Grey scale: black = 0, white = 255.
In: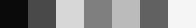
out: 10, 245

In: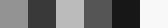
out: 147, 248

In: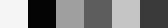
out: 245, 58

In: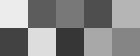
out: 236, 133

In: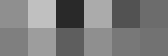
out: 143, 114

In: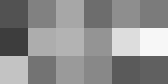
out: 82, 96

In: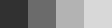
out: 49, 216

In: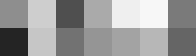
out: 142, 101

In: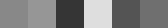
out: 136, 111
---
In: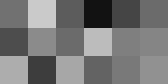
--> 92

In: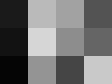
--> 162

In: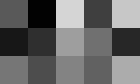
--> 213

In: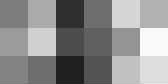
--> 47

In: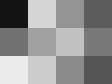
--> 147

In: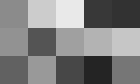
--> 233
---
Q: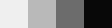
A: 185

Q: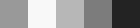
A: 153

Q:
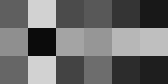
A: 30

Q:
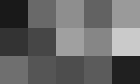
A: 51

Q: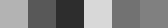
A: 114

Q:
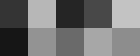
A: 52

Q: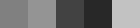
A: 128

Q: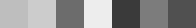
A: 108
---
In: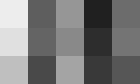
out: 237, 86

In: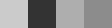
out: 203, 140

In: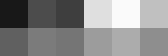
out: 24, 142

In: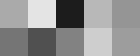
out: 170, 157

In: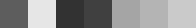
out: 93, 202

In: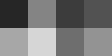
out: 38, 147
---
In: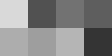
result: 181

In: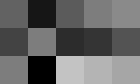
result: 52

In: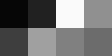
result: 128

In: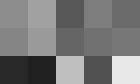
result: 113

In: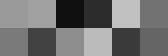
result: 58

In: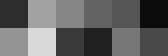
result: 119

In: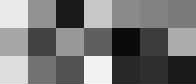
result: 60

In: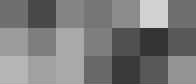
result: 52
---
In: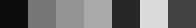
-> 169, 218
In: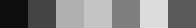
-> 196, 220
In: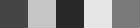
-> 41, 230
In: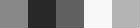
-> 97, 247
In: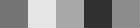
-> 168, 229
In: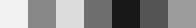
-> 111, 241
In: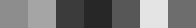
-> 39, 228
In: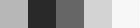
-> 102, 247
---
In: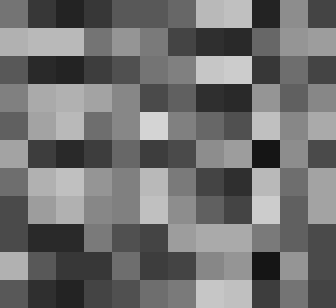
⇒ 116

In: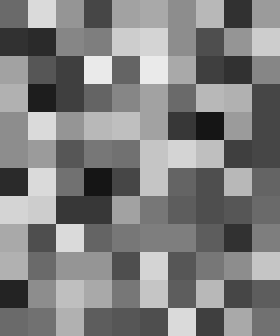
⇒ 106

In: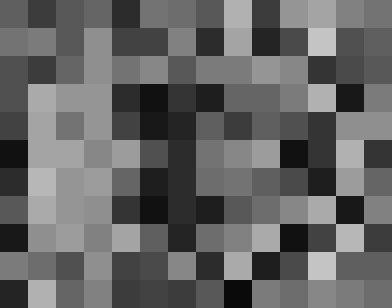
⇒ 95

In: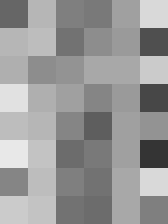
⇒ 102

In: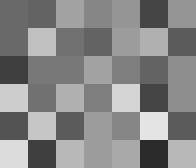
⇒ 105

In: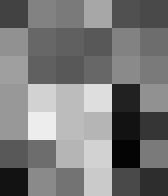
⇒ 66
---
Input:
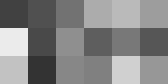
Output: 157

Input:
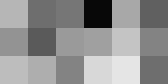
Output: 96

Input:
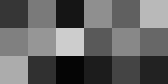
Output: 185

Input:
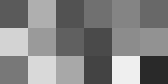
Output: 104

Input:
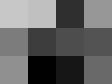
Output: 151

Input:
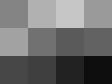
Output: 154

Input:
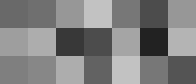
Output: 151

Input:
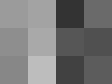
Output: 106

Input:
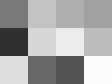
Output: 161

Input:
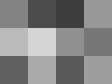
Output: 152
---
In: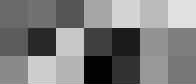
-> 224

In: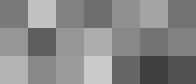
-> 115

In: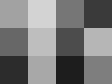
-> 58

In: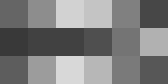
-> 71

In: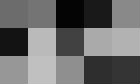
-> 137

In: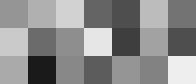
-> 115

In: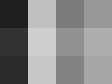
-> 152

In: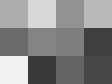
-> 185
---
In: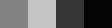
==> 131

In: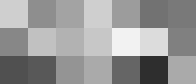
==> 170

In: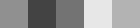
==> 67

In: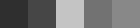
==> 70

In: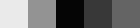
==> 147

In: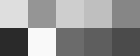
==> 249
